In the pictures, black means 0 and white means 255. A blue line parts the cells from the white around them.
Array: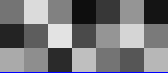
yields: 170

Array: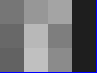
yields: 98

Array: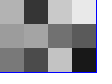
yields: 121

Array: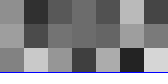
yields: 130

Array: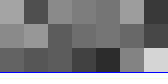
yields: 98

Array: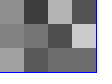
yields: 161

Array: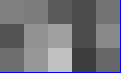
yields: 109

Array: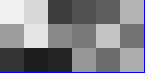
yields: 52

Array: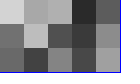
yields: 105

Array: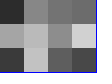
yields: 58
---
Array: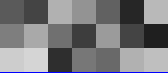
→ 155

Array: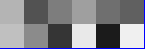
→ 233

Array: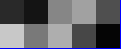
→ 174

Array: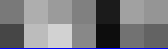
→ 13

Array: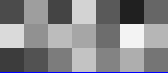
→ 109

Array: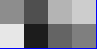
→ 28

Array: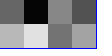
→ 225

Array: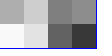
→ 227

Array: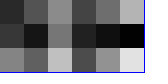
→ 33
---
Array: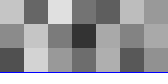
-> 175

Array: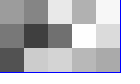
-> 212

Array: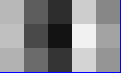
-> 52

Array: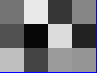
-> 68

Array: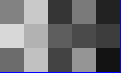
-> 67

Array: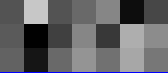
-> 113

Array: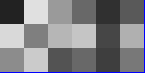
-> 104
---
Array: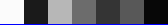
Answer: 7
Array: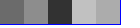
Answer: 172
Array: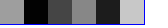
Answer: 200
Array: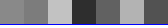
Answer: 82
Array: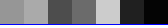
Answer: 4
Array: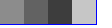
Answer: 198
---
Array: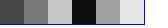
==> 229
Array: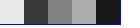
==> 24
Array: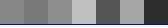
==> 46
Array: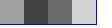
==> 212
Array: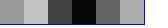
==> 173
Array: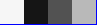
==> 185
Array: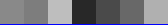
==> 176
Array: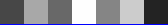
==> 35
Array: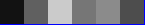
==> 77
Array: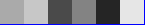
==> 230
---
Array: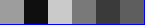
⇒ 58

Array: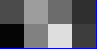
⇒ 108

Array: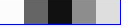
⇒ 141

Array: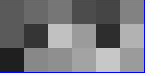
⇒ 69

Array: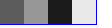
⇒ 27

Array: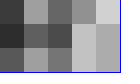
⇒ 145

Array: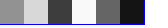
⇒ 101

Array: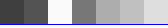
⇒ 192

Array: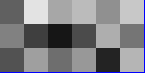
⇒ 144
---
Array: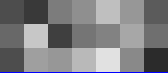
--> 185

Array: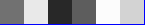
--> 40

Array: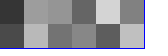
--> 115

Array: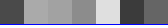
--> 140

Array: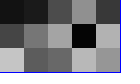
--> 92

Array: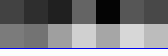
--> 208

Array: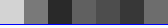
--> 96

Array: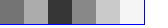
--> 54

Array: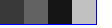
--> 57
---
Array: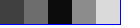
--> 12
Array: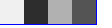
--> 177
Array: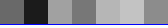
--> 161
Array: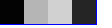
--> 209
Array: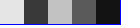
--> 194
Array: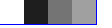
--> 116
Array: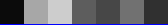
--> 205
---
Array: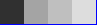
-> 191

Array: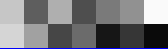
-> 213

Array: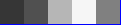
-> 182

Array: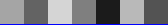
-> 185

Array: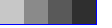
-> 138

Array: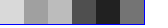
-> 188

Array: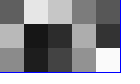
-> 230

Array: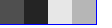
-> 182

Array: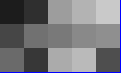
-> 186
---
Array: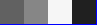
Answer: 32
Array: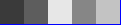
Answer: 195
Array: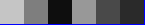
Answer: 42
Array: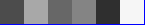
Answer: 246
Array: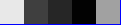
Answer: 161
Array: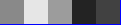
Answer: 65
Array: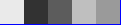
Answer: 154
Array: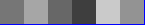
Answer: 147
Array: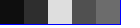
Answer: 108
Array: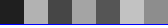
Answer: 141
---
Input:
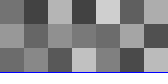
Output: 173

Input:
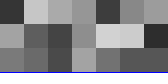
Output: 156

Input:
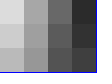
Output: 43

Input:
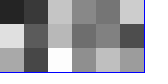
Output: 205

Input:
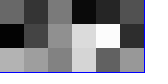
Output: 81

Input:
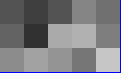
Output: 112

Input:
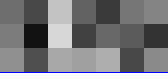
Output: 132
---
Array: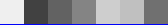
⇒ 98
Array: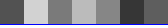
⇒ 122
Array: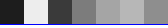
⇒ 58
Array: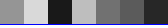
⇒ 25
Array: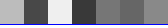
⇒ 239
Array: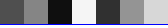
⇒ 15
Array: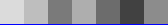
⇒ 122
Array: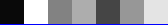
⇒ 130
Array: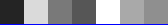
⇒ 121
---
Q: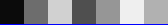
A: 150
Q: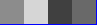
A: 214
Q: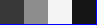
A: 140
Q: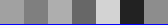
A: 210
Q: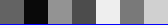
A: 238
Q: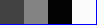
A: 131
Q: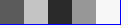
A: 42
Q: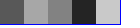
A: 130
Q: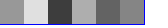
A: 174
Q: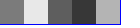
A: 94
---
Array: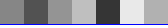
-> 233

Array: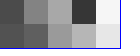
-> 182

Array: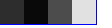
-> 76

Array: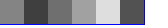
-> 222

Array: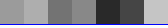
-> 69

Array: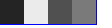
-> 80
